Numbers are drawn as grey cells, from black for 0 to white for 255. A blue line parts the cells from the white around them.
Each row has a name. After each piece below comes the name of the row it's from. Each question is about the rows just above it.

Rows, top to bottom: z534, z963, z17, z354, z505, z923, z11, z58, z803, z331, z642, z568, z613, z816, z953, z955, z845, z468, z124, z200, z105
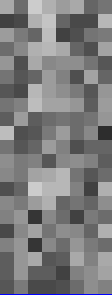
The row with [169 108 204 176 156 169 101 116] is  z534
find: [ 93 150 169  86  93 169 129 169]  z124
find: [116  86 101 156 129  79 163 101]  z923
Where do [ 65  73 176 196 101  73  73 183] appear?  z963
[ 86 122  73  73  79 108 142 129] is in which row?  z105
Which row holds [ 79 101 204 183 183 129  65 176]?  z816

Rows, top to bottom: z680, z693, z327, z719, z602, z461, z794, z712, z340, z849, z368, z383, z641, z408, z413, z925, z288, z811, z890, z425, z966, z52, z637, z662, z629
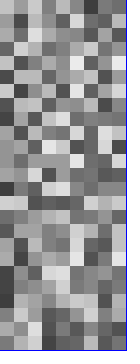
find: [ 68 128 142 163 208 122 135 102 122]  z966
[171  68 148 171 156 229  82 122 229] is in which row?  z890
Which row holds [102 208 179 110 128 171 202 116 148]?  z719
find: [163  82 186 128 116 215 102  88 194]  z811
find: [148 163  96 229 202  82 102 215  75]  z368
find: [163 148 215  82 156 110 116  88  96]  z641

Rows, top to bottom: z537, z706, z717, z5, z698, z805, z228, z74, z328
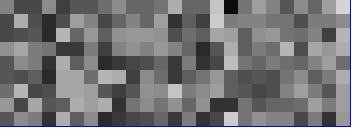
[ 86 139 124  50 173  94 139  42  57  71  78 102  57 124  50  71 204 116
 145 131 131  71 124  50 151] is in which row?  z328
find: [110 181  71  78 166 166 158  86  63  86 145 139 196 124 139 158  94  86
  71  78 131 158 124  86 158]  z228
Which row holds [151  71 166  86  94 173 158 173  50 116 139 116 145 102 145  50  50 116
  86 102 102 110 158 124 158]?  z74
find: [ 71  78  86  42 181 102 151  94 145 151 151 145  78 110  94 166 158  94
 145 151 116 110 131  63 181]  z717
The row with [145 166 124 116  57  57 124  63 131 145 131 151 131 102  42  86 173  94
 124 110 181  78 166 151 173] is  z5
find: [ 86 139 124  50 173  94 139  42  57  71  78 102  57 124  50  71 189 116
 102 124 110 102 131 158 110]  z698
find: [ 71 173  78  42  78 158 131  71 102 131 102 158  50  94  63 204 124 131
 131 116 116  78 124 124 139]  z706

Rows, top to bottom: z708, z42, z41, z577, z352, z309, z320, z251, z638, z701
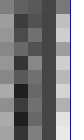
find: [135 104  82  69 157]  z577
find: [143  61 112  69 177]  z251
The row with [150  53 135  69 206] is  z352
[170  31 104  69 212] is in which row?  z320
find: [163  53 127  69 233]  z701

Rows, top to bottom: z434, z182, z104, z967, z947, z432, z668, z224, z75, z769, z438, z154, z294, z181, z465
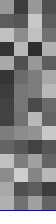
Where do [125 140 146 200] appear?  z769
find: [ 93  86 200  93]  z182
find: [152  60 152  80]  z434

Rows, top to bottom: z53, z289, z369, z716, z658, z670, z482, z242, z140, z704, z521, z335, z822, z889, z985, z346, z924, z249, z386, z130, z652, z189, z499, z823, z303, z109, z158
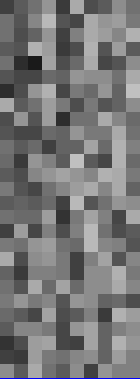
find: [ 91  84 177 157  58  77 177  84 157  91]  z716
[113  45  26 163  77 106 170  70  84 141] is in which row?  z658
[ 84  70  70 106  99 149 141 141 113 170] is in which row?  z670
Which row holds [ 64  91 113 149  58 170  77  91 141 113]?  z53
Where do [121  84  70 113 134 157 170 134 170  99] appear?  z889
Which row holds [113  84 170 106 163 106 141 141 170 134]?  z652

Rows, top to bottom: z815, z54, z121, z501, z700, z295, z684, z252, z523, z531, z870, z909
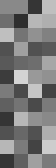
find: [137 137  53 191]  z815
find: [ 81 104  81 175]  z531

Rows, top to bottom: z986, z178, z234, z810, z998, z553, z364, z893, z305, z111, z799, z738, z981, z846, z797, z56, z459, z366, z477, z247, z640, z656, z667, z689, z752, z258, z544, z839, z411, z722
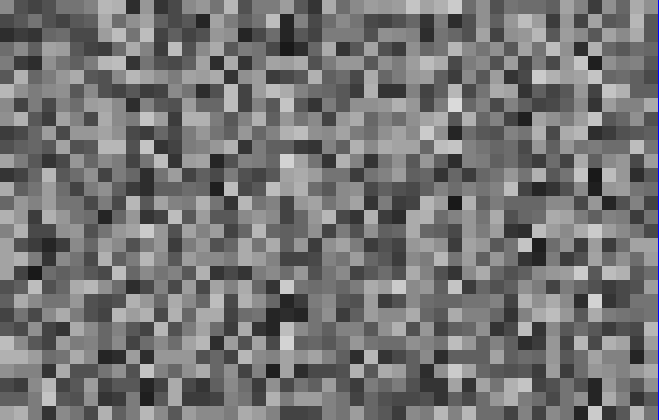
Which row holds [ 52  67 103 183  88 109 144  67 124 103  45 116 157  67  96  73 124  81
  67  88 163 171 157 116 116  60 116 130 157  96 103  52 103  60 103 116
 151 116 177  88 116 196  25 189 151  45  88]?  z981
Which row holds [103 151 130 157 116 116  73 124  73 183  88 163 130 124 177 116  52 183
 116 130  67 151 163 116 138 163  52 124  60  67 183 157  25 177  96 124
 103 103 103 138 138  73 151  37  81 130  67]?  z797
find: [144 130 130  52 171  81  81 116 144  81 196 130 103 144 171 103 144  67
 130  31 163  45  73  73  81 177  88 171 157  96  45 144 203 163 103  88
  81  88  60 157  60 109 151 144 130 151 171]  z544
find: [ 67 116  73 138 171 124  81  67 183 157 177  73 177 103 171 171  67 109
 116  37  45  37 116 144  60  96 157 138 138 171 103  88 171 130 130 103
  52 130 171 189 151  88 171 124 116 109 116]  z667
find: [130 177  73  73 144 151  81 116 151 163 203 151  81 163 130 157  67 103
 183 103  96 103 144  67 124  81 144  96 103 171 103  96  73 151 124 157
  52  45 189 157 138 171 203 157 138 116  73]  z459

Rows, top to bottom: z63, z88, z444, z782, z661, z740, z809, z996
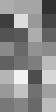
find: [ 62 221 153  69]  z88
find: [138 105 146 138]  z782

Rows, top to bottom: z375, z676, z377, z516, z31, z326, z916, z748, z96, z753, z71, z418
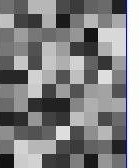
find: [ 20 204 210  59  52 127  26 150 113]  z418
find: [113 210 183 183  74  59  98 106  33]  z71

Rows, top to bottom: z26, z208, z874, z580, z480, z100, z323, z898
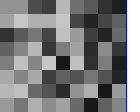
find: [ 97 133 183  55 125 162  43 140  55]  z580
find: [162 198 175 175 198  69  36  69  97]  z208
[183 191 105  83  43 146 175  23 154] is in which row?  z323
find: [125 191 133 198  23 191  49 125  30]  z480
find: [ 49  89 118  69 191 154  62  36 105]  z874
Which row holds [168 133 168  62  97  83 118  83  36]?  z100

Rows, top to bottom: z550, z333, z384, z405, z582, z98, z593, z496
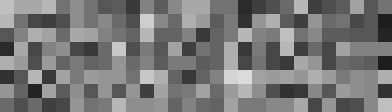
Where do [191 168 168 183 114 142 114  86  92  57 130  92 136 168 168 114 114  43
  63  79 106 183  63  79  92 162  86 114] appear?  z550
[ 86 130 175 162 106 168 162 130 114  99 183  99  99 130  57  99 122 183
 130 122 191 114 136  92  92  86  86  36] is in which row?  z384

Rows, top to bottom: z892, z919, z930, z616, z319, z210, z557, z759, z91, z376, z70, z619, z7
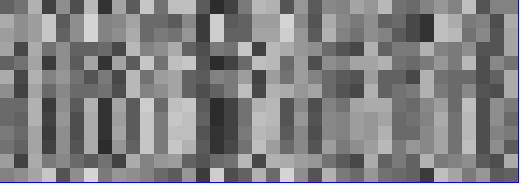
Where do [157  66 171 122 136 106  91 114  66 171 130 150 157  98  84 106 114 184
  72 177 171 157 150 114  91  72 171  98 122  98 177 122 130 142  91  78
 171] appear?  z619
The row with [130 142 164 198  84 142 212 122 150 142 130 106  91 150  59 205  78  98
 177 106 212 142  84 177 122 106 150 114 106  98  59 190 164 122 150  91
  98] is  z7
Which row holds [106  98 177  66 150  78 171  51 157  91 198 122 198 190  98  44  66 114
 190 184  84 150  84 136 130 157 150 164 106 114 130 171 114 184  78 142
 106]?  z91
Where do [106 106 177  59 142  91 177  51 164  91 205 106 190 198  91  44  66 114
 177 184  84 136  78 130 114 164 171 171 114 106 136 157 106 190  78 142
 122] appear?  z759

